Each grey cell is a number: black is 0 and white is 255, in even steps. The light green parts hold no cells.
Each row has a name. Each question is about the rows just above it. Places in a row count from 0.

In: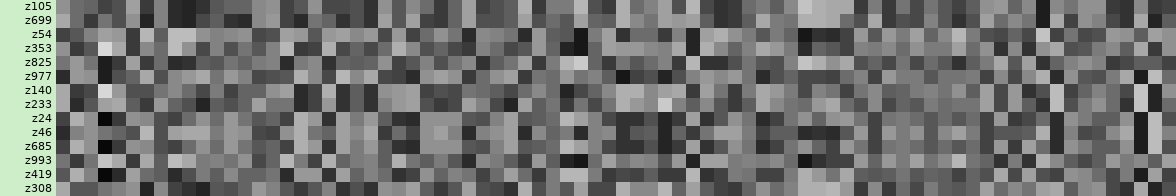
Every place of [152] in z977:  1 9 12 36 46 48 59
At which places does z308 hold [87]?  1 2 11 16 18 28 36 64

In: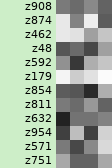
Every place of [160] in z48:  3
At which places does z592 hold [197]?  3
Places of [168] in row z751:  0 3

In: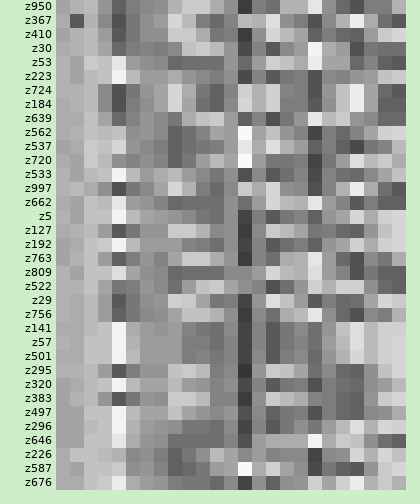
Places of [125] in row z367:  10 17
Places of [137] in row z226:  5 13 16 17 19
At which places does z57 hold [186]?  20 22

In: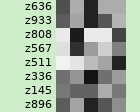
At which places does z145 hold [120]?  0 4
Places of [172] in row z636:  1 3 4
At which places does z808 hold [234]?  0 2 3

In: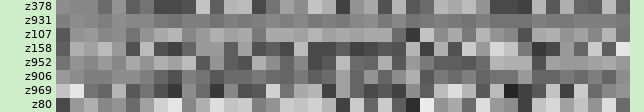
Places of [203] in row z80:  13 16 21 23
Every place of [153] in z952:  3 25 36 37 40
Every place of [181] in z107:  8 18 30 39

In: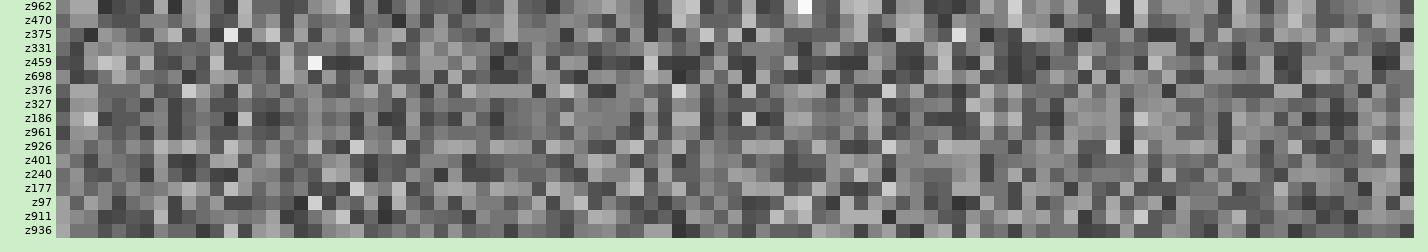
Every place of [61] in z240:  6 12 22 27 59
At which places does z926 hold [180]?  7 9 18 63 96
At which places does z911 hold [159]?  0 15 33 70

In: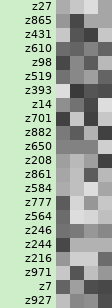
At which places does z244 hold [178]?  1 2 3
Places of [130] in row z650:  0 1 2
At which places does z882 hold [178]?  2
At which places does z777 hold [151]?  2
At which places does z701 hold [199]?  1 3
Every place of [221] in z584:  2
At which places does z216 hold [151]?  0

